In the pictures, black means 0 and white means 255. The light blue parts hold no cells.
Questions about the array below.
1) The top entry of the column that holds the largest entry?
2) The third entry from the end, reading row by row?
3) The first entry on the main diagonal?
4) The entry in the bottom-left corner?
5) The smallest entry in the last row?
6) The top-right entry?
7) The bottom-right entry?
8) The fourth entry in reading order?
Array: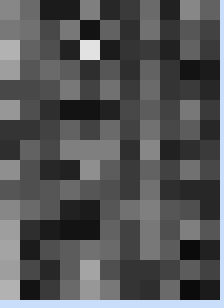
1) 127
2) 106
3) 135
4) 178
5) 11
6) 98
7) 27
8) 27

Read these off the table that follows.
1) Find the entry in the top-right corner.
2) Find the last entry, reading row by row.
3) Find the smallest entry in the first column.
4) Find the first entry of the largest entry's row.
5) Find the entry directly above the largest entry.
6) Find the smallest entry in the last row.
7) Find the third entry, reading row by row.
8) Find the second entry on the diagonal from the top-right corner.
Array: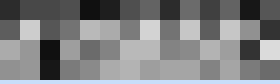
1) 86
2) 107
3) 44
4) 171
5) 51
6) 23
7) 72
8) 145

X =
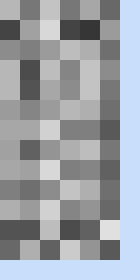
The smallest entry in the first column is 68
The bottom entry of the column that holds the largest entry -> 89
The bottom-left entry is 104
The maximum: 224
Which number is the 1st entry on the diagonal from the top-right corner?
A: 104
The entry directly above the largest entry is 104
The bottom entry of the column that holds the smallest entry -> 148
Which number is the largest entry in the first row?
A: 195
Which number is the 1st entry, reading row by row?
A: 183
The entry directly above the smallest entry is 167
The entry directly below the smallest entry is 175
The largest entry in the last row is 203
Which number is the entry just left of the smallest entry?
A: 68
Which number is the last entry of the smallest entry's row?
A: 155
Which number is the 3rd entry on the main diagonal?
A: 155

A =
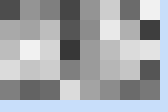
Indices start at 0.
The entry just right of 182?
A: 197
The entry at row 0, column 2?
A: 127
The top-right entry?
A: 241
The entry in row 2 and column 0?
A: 189
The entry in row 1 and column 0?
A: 169
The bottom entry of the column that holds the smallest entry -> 219
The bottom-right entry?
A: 120
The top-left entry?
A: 77
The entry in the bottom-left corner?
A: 127
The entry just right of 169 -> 163
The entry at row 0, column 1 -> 148
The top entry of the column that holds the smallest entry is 70

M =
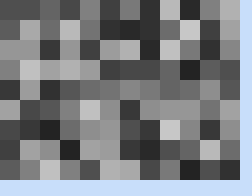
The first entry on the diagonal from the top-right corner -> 177
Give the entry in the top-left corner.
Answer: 79
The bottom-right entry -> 49
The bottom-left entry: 92
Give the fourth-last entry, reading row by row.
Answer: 121
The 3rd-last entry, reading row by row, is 35
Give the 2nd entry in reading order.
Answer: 79
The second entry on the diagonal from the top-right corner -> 64
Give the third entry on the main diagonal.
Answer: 56
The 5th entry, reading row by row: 128
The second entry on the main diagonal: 169
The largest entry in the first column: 162
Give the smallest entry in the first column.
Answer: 56

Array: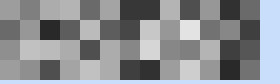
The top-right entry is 106
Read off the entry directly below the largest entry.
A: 127
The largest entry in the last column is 114
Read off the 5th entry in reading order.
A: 106
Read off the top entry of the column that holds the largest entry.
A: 79
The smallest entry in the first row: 49
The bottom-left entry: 157
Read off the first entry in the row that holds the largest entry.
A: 106
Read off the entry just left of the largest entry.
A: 151
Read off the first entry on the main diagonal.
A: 157

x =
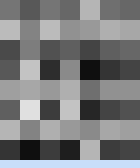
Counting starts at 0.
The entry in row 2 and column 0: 74
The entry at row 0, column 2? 117
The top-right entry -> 103
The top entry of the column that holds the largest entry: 88
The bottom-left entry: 52
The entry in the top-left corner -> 117
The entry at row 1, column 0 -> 187
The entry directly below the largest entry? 131
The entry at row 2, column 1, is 125
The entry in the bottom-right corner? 68
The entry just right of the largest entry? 60
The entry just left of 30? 60

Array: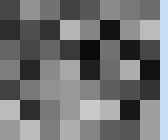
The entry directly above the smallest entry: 132
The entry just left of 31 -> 167
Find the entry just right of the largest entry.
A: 180
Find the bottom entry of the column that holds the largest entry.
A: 132
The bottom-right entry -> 159
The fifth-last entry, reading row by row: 174
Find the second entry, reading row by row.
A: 146
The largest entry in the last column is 187
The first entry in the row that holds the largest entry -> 187
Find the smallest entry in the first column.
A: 45
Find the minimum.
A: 11
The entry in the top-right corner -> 108
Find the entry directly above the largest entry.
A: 132
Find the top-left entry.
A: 71
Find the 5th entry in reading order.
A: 86
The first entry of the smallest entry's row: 101
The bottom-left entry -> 152

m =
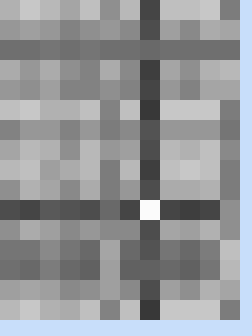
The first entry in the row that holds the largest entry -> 77
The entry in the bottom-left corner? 184
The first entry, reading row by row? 177
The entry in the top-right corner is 124
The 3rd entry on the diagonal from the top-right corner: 111
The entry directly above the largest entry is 77
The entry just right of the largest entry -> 69
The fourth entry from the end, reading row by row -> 199
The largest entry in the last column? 191
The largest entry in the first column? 191
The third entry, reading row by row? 184
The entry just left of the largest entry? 69
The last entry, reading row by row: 124
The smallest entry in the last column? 111
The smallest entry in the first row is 69
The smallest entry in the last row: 56
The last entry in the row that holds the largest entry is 143
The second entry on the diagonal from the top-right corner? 171
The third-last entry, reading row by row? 199
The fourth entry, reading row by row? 165
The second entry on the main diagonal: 159

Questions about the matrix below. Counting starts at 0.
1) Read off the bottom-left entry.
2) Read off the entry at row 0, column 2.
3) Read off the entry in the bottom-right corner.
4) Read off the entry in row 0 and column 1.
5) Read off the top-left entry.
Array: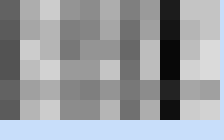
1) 91
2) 204
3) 210
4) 173
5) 98

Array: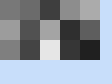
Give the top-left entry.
120
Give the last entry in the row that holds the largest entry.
32
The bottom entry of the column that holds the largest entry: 230
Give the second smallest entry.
47
